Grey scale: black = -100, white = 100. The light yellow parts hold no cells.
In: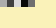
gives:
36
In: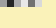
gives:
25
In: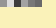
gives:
17
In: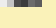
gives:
86
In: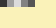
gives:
-59
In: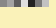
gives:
6
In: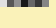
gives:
76
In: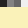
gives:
-73
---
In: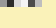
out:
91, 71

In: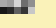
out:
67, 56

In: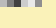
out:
83, 60

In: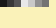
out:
82, 57

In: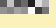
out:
96, 74

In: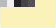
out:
88, 46
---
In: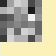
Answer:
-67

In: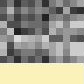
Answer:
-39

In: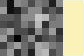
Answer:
-16

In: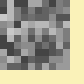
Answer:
-34

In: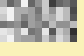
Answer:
35

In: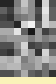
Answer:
-71

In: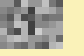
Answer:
18
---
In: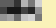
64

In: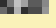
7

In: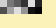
-72

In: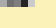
59

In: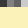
59

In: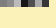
-58

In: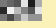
36

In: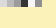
12

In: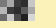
55
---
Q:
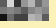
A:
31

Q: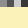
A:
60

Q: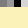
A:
-95

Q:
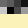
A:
-42

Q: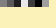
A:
-98

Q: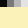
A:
44

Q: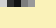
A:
-2

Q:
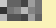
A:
24

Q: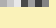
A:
-52
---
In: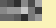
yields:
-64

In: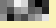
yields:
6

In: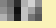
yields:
52

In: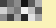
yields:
-71

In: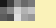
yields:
75

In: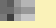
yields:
32

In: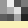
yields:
-36

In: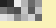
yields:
41

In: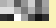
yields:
-39
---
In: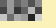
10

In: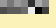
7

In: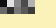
40

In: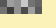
-21

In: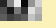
64

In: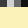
-87

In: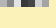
29
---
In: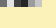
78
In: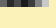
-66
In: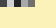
65
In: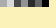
70
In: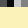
-91
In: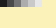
-42
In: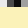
-41
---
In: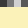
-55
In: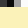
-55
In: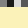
1
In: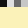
-87
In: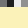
-10
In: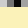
61
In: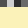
-38
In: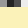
19
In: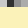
57
